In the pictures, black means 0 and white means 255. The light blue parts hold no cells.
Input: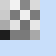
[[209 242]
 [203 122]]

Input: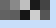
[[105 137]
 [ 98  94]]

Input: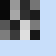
[[  9 152]
 [  8 167]]

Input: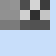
[[143 148]
 [145 144]]

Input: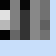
[[  3 128]
 [225 128]]

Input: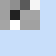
[[161 143]
 [160  33]]
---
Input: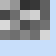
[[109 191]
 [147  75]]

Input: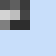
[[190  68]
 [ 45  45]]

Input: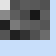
[[ 93  72]
 [122  98]]

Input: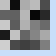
[[ 97 183]
 [ 92 177]]

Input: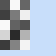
[[123 239]
 [ 98  82]]

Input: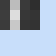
[[221  55]
 [200  53]]

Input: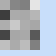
[[171 169]
 [201 173]]

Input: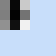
[[  3 115]
 [ 16 241]]
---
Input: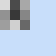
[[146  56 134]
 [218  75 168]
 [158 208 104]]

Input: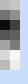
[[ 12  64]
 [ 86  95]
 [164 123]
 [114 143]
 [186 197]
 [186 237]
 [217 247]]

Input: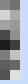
[[ 28  60]
 [ 93 102]
 [134 114]
 [ 72 144]
 [162 153]
 [212 171]
 [125 193]
 [ 82 223]]

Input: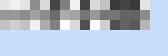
[[152 152 140 162 140 108 172 162 118 152 118 118  99  99 140]
 [194 206 194 240 172 128 251 217  81 251 206  81  99  90 182]
 [228 240 228 140 217  69 128 240  69 217 194  58  69  58 228]]

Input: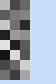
[[226  32  92]
 [112  61 165]
 [186  71 102]
 [ 71 102 207]
 [198 112  42]
 [ 92 122 132]
 [ 32 155 144]
 [ 20 217  83]]

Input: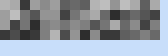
[[158  66 117  45 127 139 117 139 127  85 117 170 105 139  66 127]
 [ 57  76  45  57 127 180  76 148  45 139  57  57  95 105 127 105]
 [180 170  57 158 139 158  95 105  95 180 190 148 190 170  95 170]
 [158 190 117  85 148 148  66 117 148 170 105  45  85 105  85  66]]

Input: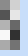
[[248  49]
 [179 104]
 [170 115]
 [139 209]
 [ 84 230]]

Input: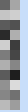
[[ 91  30]
 [207  61]
 [124  70]
 [ 91  81]
 [134 113]
 [175 134]
 [186 157]
 [101 166]
 [ 42 175]
 [197 207]
 [145 219]]
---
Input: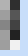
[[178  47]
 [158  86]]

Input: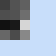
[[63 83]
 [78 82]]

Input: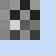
[[132 150]
 [145  37]]

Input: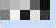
[[166 186]
 [123 241]]

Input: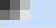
[[ 53 107]
 [113 144]]

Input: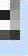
[[251 138]
 [ 33 163]]

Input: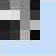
[[ 86 145]
 [227 220]]

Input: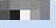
[[111 137]
 [ 82  30]]

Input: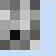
[[131 107]
 [209 139]]
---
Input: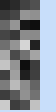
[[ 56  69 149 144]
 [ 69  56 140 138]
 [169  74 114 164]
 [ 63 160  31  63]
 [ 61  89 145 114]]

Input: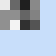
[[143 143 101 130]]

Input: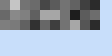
[[105 137 128  96 167 166 115  29  92 109]]

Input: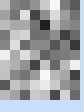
[[161 116 223  68 143 218 157 115]
 [122 202 211 111 113 141  64 105]
 [239 171 221 174  99 121 123 132]
 [194 136 116 154 248 184 168  65]
 [185 163  99 201 193  73 211 105]]

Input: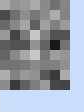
[[ 74 112 142 119 140 173 131]
 [152  68 122 198 129  83  82]
 [101 138 168 199 119 158 149]
 [172 131 153 146  88  58 170]]

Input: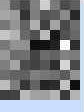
[[166 156  50 125  85  91 138  40]
 [197 179 105  81 187  25  82 103]
 [152 109 111  68 108  99 130 123]
 [110  98  97 127 118 111  91 146]
 [ 62  65 185 161 159 181  58 180]]

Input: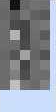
[[104  87 116  97  90]
 [107 178  69 108  91]
 [104  86 161 102  82]
 [108 127  78 111 109]]
